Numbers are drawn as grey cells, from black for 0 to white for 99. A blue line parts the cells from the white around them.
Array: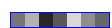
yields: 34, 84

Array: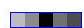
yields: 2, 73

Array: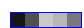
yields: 78, 78

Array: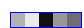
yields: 7, 91

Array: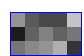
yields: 50, 76

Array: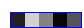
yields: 51, 81
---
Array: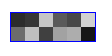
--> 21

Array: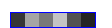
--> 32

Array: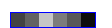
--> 34

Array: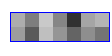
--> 39

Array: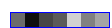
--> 35

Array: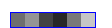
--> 43

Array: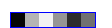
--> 44
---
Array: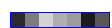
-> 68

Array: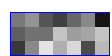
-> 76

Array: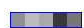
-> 66

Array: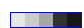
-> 65

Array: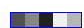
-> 13

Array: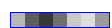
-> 43

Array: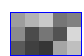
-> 46

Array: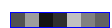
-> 18

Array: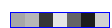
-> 89
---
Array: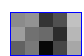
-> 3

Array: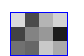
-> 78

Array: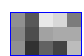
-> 38

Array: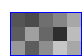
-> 55

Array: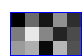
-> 4

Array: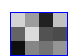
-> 45

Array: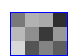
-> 51

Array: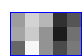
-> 57
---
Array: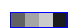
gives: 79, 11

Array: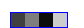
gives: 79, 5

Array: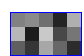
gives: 78, 11

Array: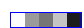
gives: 98, 11

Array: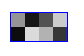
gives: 85, 5

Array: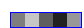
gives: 77, 13
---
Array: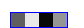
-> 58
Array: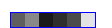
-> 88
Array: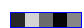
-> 52
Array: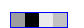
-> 75
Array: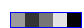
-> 1
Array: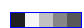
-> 34
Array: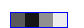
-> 92
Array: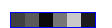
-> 11
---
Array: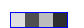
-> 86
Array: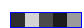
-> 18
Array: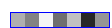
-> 68
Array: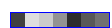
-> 25
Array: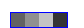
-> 38
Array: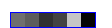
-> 43
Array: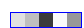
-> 87
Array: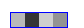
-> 72
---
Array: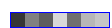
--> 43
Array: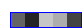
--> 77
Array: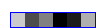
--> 0
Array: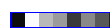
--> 22
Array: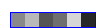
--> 43
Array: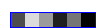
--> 12
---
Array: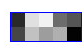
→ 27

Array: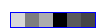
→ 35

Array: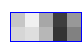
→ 50

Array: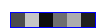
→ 30

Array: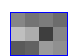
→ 38

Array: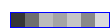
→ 53

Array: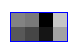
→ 27

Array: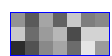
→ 32

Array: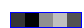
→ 32

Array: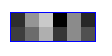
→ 18
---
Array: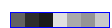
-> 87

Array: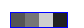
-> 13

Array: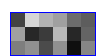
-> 62

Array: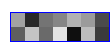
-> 52

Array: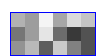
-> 65

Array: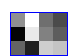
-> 29

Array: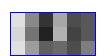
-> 65

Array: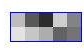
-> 80
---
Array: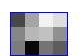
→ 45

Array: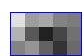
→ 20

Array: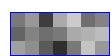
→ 76

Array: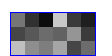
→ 27

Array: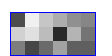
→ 37

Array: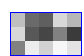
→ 96

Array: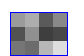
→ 71

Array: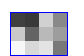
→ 88

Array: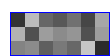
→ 77
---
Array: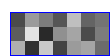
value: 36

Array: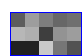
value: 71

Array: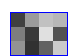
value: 49

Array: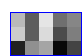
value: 79

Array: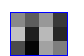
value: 75

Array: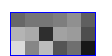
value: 70

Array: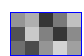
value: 32
